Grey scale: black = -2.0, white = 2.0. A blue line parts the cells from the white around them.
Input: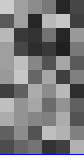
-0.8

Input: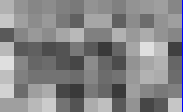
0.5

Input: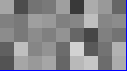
-0.7

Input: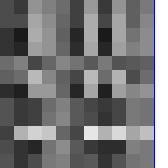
-0.7

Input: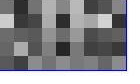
-0.6

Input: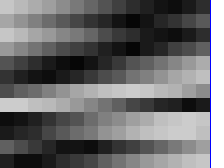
-1.5
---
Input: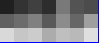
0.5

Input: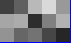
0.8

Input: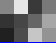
0.6

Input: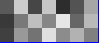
0.9

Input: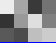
0.0

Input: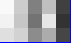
-1.2

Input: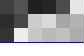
0.8

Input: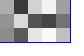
-0.2

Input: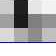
0.3

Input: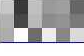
-0.1
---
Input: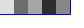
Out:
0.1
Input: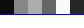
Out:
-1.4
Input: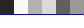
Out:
0.4
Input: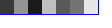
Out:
1.6
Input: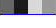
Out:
0.4
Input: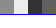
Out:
-0.5
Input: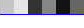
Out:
-0.4
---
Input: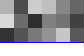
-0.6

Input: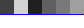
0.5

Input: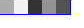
-0.7

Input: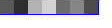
-0.8

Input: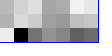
-0.3

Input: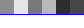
-0.9

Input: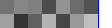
1.0

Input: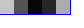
0.7

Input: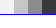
-1.1
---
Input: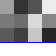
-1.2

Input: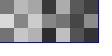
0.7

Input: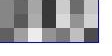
1.2

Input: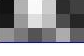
1.2

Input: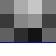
0.7

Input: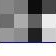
-0.1
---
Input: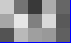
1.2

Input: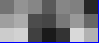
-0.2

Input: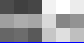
-0.8

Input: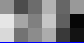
0.3

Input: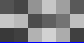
-0.7

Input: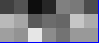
-1.0
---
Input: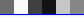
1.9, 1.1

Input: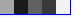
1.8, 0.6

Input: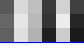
1.7, 1.6

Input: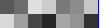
1.5, 1.4

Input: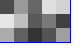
1.6, 1.5

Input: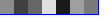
1.5, 0.5

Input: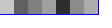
1.1, 0.7
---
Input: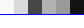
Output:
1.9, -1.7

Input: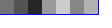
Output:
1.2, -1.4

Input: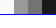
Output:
1.9, -1.6

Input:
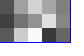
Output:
1.9, -1.1

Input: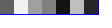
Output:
1.8, -1.7

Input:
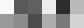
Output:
1.9, -1.3

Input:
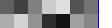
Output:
1.5, -1.7

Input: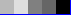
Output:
1.5, -2.0

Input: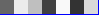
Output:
1.9, -1.2

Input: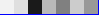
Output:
1.8, -1.6
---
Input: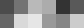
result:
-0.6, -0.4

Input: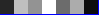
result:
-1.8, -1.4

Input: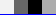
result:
0.7, 1.8

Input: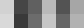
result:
0.6, 1.4

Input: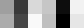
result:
1.8, 0.7

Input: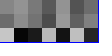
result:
-0.3, 1.1

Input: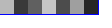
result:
-1.4, 0.9
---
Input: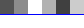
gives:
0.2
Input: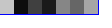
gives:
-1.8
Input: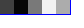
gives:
-1.9
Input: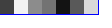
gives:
1.8
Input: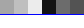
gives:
1.0
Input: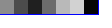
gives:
-0.8
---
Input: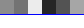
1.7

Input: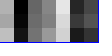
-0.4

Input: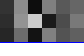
-1.8

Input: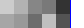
0.1

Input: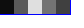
1.5

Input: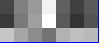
0.4

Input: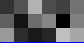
0.8

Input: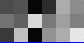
-1.9

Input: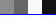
1.9
